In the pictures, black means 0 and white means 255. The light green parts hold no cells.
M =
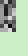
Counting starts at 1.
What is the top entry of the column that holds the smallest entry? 43
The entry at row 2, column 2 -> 43
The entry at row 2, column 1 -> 142
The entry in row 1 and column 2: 185
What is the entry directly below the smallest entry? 215
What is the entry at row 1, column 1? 85
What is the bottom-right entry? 57

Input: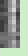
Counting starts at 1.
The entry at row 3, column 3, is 158
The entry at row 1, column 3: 144
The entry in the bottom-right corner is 117
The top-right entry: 105
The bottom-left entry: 76
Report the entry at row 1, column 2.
91
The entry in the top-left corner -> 60
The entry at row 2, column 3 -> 144
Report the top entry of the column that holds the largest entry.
202
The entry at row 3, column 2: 76
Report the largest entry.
214
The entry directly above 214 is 189
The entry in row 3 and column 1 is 60
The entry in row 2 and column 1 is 76
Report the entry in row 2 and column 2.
91
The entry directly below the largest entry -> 158

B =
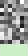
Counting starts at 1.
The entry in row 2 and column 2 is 163
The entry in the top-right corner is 163
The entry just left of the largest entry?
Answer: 89
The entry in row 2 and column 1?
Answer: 51
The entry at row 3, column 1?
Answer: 243
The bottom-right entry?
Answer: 163
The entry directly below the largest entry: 147
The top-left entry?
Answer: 104
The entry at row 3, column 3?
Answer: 230
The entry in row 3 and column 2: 131
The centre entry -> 191
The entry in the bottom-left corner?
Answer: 63
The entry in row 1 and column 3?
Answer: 191
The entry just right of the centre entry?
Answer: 230
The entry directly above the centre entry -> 116
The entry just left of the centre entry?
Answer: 75
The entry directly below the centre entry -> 104
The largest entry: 255

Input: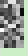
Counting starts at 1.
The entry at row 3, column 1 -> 85
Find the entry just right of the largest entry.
169
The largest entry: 254
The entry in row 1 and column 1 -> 85
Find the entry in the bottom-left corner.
184
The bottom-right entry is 169
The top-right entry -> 124
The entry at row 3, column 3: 69
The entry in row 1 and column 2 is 112
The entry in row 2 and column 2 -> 213

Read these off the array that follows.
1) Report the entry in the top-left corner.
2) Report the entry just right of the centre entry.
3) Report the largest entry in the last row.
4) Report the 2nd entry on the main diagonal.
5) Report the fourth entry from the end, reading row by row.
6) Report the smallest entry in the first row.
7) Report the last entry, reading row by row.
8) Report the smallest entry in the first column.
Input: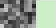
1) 118
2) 106
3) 203
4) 175
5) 160
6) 50
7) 175
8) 38

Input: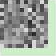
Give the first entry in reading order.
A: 91
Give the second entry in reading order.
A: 76
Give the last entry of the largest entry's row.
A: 131
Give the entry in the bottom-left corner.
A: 216
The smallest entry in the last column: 76
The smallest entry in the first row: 60
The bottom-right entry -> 204
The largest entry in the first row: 216
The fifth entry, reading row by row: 76
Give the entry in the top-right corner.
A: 91
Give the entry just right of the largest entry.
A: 60
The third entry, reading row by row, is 192
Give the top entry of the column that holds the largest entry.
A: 163
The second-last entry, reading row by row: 118
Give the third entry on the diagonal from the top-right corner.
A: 163
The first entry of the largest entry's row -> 76
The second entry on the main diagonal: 118

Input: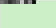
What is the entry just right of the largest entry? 62
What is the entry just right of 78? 105

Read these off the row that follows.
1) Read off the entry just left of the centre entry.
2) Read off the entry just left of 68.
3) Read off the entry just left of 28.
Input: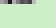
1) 174
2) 95
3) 135
